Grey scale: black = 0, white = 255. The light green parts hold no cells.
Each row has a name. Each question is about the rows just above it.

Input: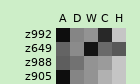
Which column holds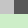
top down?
H
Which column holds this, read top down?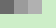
C

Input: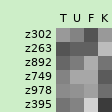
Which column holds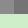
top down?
T
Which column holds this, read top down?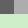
F
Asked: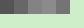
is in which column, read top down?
T
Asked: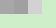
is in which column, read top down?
F
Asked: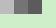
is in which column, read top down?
K

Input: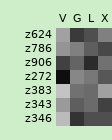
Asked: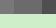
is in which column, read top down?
L
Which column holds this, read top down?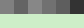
G
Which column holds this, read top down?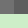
G
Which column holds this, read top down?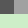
X

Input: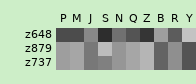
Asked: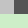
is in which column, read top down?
Y
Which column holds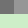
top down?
N
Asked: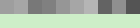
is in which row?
z737
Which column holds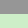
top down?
N
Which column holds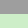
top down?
P
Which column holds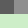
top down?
R

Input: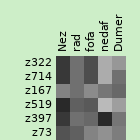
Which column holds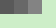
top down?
fofa
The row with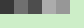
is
z322
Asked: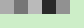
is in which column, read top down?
nedaf
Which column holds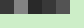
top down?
Nez

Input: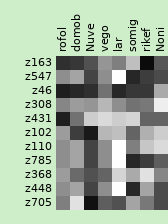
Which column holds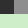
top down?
rofol
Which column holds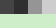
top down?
Nuve
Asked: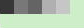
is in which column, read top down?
rikef
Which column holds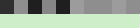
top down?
rofol
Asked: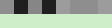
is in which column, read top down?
rofol

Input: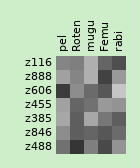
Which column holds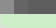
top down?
Roten
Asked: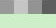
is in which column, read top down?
rabi
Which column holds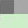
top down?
mugu
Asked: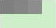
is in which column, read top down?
Roten
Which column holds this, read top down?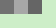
mugu
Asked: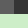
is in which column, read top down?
Roten

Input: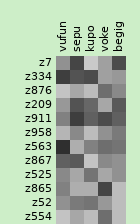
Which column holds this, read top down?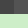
sepu
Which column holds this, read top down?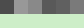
begig
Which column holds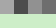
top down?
voke
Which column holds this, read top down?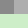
sepu
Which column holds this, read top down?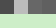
kupo
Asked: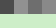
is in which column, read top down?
voke

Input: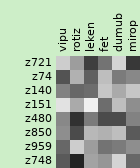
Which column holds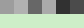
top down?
rotiz
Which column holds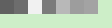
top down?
leken
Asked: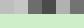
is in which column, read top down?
fet
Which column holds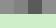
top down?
mirop
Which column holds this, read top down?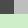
dumub

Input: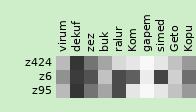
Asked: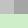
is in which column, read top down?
buk
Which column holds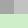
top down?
buk
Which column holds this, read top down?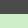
ralur

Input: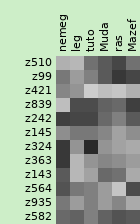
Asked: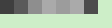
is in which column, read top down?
Mazef
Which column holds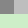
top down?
nemeg
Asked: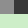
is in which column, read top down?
nemeg
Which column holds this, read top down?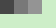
leg
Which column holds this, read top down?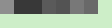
nemeg

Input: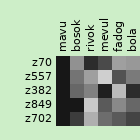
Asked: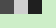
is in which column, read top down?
mevul
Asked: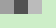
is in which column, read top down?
fadog

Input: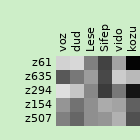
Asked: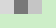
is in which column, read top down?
dud
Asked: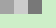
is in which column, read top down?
vido
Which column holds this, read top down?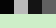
kozu
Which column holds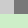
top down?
vido
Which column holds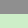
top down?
Lese
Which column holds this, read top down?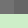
dud
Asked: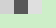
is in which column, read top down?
voz

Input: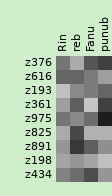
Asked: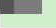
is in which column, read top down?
Fanu
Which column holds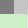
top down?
Fanu
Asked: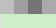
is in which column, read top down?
Rin
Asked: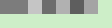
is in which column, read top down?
Fanu
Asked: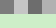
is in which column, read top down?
Fanu
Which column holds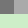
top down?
Rin

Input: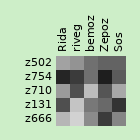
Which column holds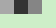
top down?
Sos
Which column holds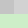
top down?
riveg
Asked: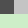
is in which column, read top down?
riveg

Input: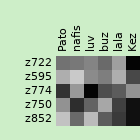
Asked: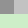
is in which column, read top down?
Pato
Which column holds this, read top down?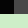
Kez
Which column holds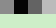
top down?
luv
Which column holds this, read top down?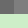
buz
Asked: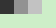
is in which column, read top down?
Pato
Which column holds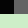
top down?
luv
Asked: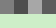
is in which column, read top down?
buz

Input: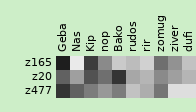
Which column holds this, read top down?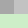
rudos
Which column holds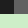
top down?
Geba
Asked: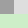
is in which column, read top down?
ziver
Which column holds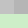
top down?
dufi
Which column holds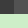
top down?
Kip
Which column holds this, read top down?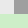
Nas
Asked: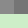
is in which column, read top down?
zomug

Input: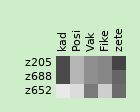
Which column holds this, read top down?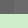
zete
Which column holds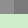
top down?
Vak
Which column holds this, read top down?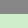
Fike
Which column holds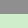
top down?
Vak
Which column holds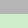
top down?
Posi

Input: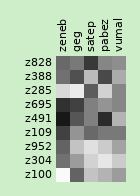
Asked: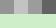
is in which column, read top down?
geg
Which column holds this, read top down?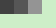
geg
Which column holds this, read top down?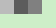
satep
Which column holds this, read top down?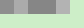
vumal

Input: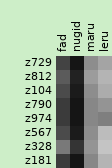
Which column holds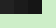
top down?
nugid
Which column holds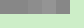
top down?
maru
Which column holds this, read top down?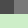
fad
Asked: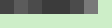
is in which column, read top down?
fad

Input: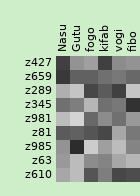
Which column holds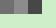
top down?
kifab
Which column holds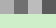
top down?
Nasu
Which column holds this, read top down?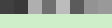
Nasu
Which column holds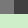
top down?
vogi
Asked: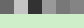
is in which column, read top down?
fibo
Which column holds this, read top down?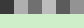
Nasu

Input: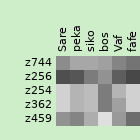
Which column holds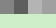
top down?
Vaf
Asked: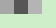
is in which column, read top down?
peka
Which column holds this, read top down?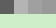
Vaf
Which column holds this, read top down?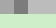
siko
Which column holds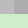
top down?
siko
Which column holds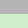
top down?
peka
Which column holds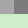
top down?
siko

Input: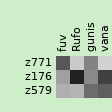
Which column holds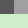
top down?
fuv
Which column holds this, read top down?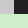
Rufo
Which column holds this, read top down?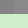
gunis
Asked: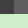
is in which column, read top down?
vana
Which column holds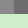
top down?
gunis

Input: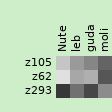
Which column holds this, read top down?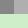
guda
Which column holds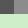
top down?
moli
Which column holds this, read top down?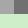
leb
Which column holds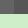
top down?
moli
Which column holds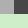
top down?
guda

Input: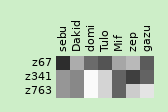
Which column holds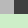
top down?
zep
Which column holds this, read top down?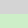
Tulo

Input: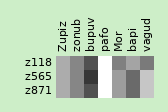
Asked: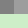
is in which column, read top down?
Mor
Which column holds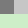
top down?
vagud

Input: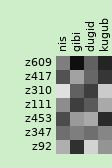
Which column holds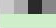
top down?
kugub
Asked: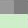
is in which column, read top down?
gibi
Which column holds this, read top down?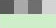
dugid
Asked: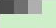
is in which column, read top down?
nis

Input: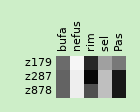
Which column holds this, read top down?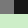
Pas
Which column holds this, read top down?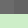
bufa
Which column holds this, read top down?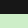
Pas
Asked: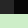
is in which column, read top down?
rim
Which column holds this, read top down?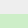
nefus

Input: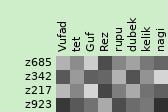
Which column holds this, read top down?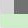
Guf
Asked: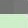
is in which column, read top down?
kelik
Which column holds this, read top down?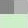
rupu

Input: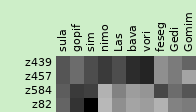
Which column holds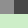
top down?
feseg
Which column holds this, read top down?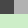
feseg

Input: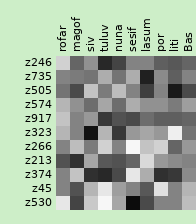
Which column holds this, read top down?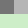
rofar
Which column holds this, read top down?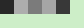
tuluv
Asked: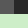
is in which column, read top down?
tuluv
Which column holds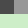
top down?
sesif
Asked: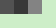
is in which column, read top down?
nuna

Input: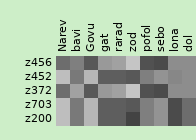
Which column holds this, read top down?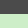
lona
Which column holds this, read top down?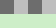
Narev
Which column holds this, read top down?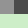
sebo
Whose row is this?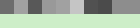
z372

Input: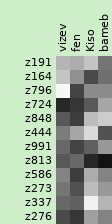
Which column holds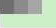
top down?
bameb
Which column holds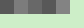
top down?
vizev

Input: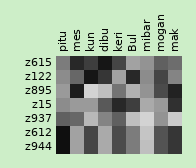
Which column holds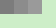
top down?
pitu
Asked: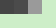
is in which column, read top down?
mogan
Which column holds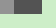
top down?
mogan

